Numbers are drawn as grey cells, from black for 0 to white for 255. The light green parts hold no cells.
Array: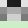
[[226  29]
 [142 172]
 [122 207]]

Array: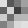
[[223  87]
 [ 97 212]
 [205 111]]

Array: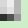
[[216 237]
 [207 226]
 [ 47  84]]

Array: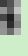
[[ 62  84]
 [148  95]
 [ 70  31]]

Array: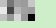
[[192 118]
 [232  70]
 [193 153]]

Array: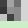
[[ 63 163]
 [ 53 144]
 [196  66]]

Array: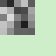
[[ 83  39]
 [205 174]
 [127 218]]

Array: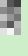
[[188  87]
 [138 119]
 [196 149]]

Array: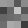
[[155 150]
 [ 65 103]
 [102 107]]
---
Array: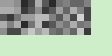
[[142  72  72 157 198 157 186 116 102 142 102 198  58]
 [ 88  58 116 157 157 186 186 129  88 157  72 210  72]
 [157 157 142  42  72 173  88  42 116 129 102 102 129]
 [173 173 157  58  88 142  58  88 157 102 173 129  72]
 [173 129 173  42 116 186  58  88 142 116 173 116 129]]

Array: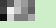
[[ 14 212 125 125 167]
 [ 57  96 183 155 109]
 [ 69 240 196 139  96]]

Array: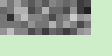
[[118 118 118 103 147 118 118 177 118 161 132  75 118]
 [147 189 132 132  75 103  60 103  89  60  89 147 161]
 [118  47 147 189 132 132 118  75 118 132 204 147 161]
 [161 118 161 118  89 118  89 132 118 103 118  60  75]
 [103 118 177 177  75 103 177 103 103  75 147  60  32]]

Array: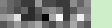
[[116 101  74 101  44  87 128 141 116  58  87 128 128]
 [128 101  87  58  58 154  74  74  58  58 141 101 141]
 [ 87 116 154 116 141 168 101  74 128 101 168 116  87]
 [154 168 224  44  44  74   7 168 252  58 154 239 141]]

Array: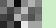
[[ 95 152  11 136 178 136]
 [ 39  82  26 232 165 165]
 [120  67 108 190  95 108]
 [ 67  54 178 120  82 120]]

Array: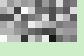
[[166 196  66 251 208 106 106  78 121  90 221]
 [166 196 137 121 236 208 180 166 121 137 137]
 [180 180 153 137 106  90  66  78 166 153 153]
 [208 153 180 153 166  90 153 106 221 106 121]
 [251 196 196  51 208 153 236  22 106 137 121]
 [ 78  78 208  90 121 137 221  78 221 180  90]]

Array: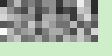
[[198 141 101  74 155  74 101 141  44  74  59 198 184  44]
 [252 184 127 155 170  74 127 170 170 127  74 198 101 213]
 [ 89 101 155 114 198 127 184 155 114 114 184  89 127  89]
 [213 184 170 141 141  59 170 170 127 141  59 155 213 114]
 [ 44 114 184 101 127  89 141 141  59 141 127 237 170  44]
 [114 170 198 114 127 170 114 155 101 184 155 198 155  89]]

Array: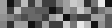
[[159  18  90 189  62 159  62  62 130 159 202 189  48 118 232  18]
 [146 130 104  77 104 104  62 159 189  18  90  62  62 159 159  90]
 [130  48 159 159  18  62 159  62  62 202 118 232 189  18 146  90]
 [159  62 189 104 104  90  90  18  62 159 130 202 159  62 118 146]]
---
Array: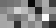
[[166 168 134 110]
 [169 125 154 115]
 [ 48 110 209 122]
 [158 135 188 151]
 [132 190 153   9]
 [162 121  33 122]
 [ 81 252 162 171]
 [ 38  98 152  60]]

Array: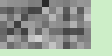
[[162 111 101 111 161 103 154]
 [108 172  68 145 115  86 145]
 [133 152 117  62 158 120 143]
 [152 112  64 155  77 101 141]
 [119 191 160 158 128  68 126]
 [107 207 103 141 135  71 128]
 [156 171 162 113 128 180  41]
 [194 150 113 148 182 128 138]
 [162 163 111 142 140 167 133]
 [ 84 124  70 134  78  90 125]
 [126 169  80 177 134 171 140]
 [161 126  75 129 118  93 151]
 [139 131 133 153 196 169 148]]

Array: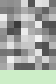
[[166 154 115 178 137 145 200 236 127 145]
 [201 240 120 226 188  79 108 146 119 141]
 [ 94 200  85 175 131  89  58 177 140 147]
 [ 91 185 135 198 214 235 170 220 171 217]
 [ 92 221 174 199 204 173 159 206 150  82]
 [170 159 228  94 242 159 233 106 132 226]
 [ 97 211  81  81 171 131  85 155  99 220]
 [143 159 101 183 149  94  80 191 149 114]]

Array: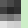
[[225 131  60  88]
 [211 118  39  72]
 [206 136  48  55]]

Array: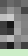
[[ 67 165  64  59 190 112  87]
 [ 28 188  52  23 202 146 106]
 [118 136 166 155 136 125  95]
 [ 64 147 126 131 128  70 111]]

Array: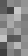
[[ 63  83 195 166 123 144  92  88]
 [133 145  86 133 169 165  66 139]
 [110 184  91 164 138 183 200 130]
 [157 139 145 127 131 122 156 147]]

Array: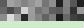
[[140 104  92]
 [220  75 162]
 [167 106 150]
 [ 42 210 131]
 [155 157 147]
 [132 115 162]
 [ 99 130 117]
 [127  95 142]
 [ 28  89  32]
 [103 125 130]
 [ 65  49  87]
 [ 55 152  31]]
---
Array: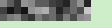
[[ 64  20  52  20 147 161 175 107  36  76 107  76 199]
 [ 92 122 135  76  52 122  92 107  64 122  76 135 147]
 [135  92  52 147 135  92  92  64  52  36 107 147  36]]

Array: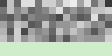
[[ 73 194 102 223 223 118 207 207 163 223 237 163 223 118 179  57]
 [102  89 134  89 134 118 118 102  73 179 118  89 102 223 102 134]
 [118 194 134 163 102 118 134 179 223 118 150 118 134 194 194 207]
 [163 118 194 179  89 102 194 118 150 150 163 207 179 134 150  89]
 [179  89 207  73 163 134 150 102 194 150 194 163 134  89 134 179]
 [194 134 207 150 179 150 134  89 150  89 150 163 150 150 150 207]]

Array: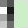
[[126  82]
 [168  67]
 [199 110]
 [254  27]]

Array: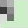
[[ 57 142]
 [154 181]
 [221 115]]

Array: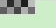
[[ 94 149  70 176 108]
 [161  43 137  30 189]]

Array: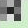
[[106  36 120]
 [136 176  80]
 [152 222  65]]
